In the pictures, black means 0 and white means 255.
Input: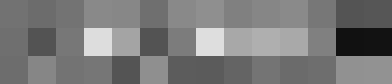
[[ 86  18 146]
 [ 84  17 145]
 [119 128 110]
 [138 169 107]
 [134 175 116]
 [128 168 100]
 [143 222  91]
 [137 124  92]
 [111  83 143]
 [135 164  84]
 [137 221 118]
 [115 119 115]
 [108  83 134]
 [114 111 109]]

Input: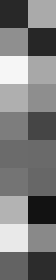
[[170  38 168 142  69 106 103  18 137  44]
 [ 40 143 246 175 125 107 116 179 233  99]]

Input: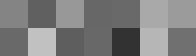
[[155 112]
 [169 182]
 [105  50]
 [103 104]
 [152  94]
 [ 96 193]
 [132 105]]

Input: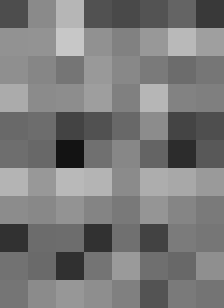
[[ 57 159 118 127  78  88 154 122 118 143 116]
 [100 185 108 130  68  44 168 133 123 104 122]
 [ 83 152 122 182 140 100 173 149  66 111  83]
 [ 73 129 136 128 104 135 139 121 112 154 128]
 [ 81 145 153 158  81 112 180 132  49 116 142]
 [182 199 117 141  67  19 185 147 109  48 151]
 [138 147 134 139 109 104 152 136 108 106 139]
 [ 77 146 143 171 105 110 180 140  49 114 117]]

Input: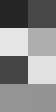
[[ 72 174 225 148]
 [ 38 230  69 149]]

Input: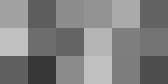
[[ 99 115  78]
 [170 127 125]
 [147 180 192]
 [141 100 139]
 [ 93 109  55]
 [162 192  95]]

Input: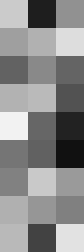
[[145 221 100  82  34  17 154 128 226]
 [ 30 177 137 186 102  97 201 150  66]
 [203 159  98 178 242 117 129 176 185]]

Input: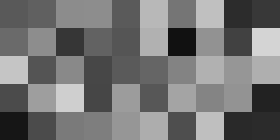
[[ 56 212 175  34  43]
 [ 44  65 150 147  41]
 [192 146 177 132 191]
 [117  17 131 164  78]
 [184 177 101  87 173]
 [ 90  85  90 156 150]
 [141  98  71  70 126]
 [140  54 137 207 122]
 [ 96 141  84 158  75]
 [ 89 106 197  75  22]]

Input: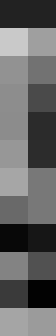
[[ 34 159 114  74  43  44 120 120  22  81   2 155]
 [ 34 201 146 141 140 151 166 105   8 131  58 165]]
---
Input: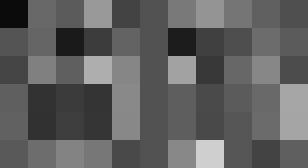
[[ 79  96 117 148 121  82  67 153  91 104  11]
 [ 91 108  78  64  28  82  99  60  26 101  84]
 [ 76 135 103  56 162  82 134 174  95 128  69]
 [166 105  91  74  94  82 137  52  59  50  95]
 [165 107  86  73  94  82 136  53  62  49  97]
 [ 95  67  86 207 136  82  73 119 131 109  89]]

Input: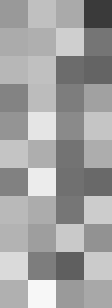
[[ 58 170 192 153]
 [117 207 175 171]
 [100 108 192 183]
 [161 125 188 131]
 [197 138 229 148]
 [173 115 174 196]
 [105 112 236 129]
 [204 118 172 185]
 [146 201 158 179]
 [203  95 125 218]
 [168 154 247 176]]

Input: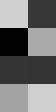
[[ 55 208]
 [170   2]
 [ 51  52]
 [207 163]]

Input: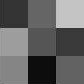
[[195 101  51]
 [ 57  85 157]
 [ 98  13 133]]

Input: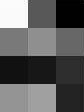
[[  0  88 250]
 [102 143 121]
 [ 45  23  17]
 [ 35 159 147]]

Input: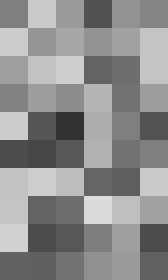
[[132 146  81 154 201 127]
 [196 161 147 167 149 204]
 [196 110  99 206 194 158]
 [157 113 180 140 157 130]
 [ 83 127 173  50  85 204]
 [127 113 177  88  70  76]
 [202  94 101 189 206 194]
 [161 191 219 110  99 196]
 [ 76 159 125  87  77 209]
 [ 97 154 144 114  96  97]]

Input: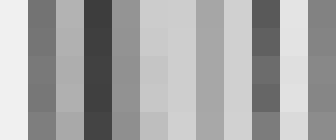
[[130 228  89 208 166 205 204 148  61 179 115 240]
 [132 227  96 208 167 206 202 147  63 177 117 240]
 [136 223 108 208 167 206 197 145  65 174 121 240]
 [134 225 102 208 167 206 199 146  64 176 119 240]
 [140 218 124 209 168 208 190 143  68 169 126 240]]
